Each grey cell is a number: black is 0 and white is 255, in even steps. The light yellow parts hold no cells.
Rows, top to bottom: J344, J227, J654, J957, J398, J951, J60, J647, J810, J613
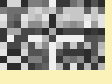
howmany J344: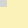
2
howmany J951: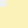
7
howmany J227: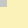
6
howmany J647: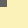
1
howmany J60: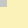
3
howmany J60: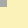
0
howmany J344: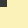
2

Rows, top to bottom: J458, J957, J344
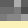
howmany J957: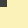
0
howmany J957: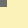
2
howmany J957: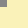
0
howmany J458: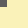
3
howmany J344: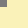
1
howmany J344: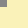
2
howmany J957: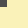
1

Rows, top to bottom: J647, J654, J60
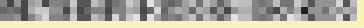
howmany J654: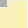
11
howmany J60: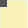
6
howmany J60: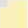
4
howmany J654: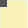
1
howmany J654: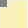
6

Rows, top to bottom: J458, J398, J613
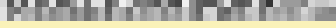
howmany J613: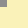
8
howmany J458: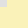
7

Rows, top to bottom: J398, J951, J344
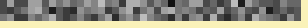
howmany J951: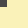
7
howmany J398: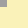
8
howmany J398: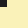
1
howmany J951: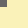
4
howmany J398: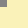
4

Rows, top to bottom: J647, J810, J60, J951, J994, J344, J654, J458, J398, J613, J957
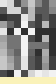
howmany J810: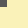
4
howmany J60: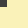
4
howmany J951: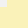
1
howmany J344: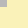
1
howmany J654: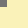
5

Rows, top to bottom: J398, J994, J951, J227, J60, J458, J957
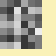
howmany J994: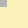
1
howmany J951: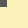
2
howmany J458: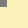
2
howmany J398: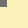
1

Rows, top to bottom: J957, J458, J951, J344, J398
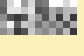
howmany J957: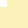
4
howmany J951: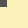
3
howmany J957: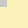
0

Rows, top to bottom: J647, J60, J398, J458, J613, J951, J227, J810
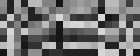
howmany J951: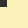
6
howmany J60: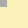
3
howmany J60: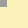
6
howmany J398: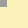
4
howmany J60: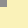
0

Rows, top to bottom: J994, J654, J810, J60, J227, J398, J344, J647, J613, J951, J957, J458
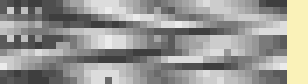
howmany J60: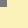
5
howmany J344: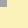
6
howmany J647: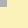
2

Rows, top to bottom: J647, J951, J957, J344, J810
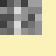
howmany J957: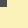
3
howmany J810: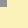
2
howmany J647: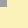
2
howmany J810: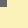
1
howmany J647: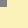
1
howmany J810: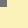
1
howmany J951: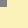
2

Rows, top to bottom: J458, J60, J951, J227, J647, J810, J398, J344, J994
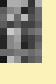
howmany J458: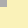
3
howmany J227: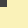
3
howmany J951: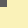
0
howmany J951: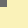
3
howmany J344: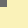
3

